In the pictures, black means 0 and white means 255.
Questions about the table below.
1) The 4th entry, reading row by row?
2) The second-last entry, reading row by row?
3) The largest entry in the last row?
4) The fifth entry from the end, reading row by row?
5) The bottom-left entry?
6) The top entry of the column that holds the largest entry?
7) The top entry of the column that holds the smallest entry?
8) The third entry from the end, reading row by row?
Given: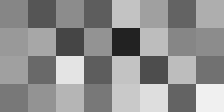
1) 93
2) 99
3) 240
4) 120
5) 120
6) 174
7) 195
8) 222

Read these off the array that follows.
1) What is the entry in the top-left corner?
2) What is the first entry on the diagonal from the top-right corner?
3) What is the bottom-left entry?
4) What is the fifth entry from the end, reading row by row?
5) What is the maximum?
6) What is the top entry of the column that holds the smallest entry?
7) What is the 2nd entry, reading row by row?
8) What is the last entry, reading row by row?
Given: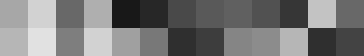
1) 167
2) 104
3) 182
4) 133
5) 225
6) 24
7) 210
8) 67

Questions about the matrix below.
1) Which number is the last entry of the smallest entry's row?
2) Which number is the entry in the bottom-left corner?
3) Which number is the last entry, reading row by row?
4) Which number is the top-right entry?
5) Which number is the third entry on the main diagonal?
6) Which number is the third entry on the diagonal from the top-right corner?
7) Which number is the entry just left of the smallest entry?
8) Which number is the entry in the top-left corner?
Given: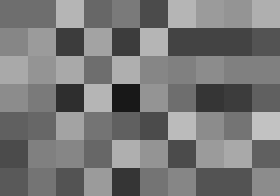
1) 96
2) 89
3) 140
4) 175
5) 169
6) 140
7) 181
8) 110

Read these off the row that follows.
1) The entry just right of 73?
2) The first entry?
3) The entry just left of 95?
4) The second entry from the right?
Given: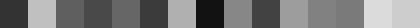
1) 102
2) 51
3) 192
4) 219

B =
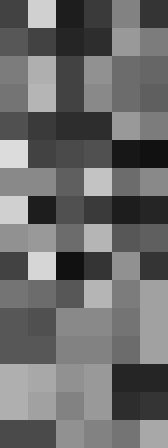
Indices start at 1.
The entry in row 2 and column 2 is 66
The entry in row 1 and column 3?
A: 29
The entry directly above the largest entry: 80
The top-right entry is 52
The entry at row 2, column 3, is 37
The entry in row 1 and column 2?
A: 208
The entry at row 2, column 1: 87
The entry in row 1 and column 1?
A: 66
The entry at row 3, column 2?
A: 175
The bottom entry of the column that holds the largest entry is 74
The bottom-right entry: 168
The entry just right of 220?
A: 66
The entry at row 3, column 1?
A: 124

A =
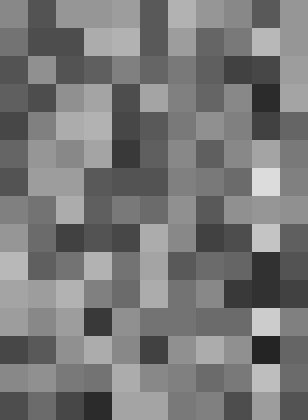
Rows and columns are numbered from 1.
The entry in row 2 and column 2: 77
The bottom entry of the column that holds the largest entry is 157
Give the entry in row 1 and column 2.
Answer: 83
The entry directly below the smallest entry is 190
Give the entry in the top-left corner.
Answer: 136
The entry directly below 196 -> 49
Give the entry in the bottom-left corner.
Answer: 77
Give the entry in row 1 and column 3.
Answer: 150
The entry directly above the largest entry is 164
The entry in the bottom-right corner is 83
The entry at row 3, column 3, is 83
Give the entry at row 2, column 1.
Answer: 115
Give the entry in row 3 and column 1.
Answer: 83
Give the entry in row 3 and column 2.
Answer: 144
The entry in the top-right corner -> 150
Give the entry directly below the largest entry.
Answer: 150
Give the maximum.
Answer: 220
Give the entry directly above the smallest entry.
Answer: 204
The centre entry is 107
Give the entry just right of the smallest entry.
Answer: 101
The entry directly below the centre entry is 172

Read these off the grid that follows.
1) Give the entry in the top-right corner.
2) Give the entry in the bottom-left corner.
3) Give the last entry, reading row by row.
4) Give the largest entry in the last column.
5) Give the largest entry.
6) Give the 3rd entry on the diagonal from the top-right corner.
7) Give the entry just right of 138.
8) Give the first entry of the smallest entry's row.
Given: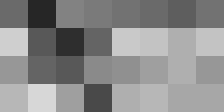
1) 114
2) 183
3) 167
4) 195
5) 215
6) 159
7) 144
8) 106

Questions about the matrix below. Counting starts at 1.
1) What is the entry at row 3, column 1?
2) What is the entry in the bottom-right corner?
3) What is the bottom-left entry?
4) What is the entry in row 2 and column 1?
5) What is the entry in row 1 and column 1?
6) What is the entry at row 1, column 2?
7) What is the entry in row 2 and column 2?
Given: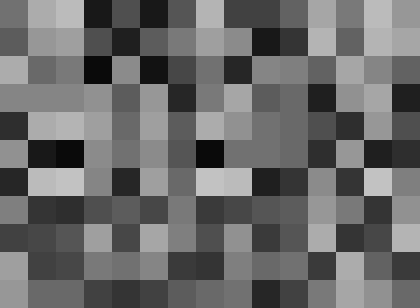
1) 172
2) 105
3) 151
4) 92
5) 113
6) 172
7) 151

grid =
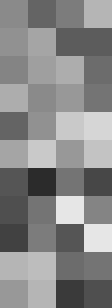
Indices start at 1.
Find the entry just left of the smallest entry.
85
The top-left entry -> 138
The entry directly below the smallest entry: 116
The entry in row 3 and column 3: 173
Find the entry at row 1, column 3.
124
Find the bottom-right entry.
79
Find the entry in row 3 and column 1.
132
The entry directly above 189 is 124
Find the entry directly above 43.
201
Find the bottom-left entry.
152
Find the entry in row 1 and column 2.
100
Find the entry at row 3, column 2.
159

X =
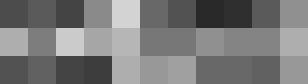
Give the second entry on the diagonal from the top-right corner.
132
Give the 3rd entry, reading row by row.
68
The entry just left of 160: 152
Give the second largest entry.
203
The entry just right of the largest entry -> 104
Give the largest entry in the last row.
174
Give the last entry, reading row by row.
152
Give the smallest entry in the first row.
41
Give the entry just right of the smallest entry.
47
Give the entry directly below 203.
68

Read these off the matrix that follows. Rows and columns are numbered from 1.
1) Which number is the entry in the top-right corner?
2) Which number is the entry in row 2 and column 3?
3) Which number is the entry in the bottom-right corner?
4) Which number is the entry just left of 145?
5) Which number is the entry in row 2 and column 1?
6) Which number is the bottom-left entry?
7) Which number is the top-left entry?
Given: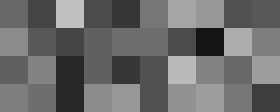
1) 88
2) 69
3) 61
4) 81
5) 139
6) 125
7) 104

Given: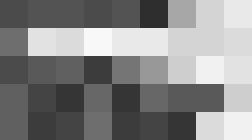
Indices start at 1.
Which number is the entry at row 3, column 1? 75
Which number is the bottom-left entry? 96
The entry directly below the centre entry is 53
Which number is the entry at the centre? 117
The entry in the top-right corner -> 233
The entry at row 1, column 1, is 75
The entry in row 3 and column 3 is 96
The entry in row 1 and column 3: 83
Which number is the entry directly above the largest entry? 75
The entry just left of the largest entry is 219
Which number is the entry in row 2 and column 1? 110
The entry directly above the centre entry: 233
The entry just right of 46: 167

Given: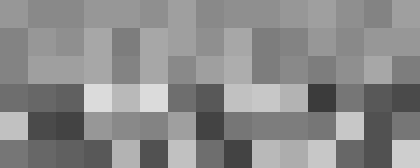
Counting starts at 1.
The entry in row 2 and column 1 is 131
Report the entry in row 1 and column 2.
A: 137
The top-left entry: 151
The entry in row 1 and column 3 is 137
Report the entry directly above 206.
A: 118
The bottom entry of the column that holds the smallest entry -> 199
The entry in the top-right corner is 159
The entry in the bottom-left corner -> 118
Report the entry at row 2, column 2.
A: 151
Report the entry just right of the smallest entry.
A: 118
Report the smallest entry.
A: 59
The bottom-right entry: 206
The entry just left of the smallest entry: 179
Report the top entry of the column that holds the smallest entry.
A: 159
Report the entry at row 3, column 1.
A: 131
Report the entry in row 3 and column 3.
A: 159
